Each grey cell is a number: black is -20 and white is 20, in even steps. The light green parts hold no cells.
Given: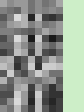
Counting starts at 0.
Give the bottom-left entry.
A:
2
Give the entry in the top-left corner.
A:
6
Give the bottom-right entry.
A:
-10
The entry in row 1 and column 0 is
0
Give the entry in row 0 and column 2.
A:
4
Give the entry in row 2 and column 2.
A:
14
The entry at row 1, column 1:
-2
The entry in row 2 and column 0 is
-6
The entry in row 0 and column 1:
2
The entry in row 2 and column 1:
0
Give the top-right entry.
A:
6

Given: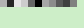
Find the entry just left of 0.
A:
-10
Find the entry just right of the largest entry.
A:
12
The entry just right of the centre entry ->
6
